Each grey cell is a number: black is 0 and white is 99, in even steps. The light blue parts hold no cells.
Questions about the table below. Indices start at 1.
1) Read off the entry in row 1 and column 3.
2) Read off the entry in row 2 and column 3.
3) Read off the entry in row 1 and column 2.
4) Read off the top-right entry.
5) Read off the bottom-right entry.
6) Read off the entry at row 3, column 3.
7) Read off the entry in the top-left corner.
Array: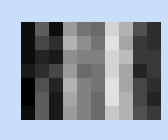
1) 5
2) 18
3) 36
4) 18
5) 22
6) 10
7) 5

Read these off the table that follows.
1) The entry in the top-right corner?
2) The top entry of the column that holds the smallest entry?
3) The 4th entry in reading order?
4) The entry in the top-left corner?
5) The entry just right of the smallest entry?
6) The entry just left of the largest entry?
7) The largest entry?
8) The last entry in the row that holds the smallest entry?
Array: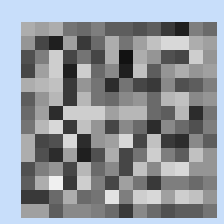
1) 41
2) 36
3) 45
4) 67
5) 67
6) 67
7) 93
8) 58
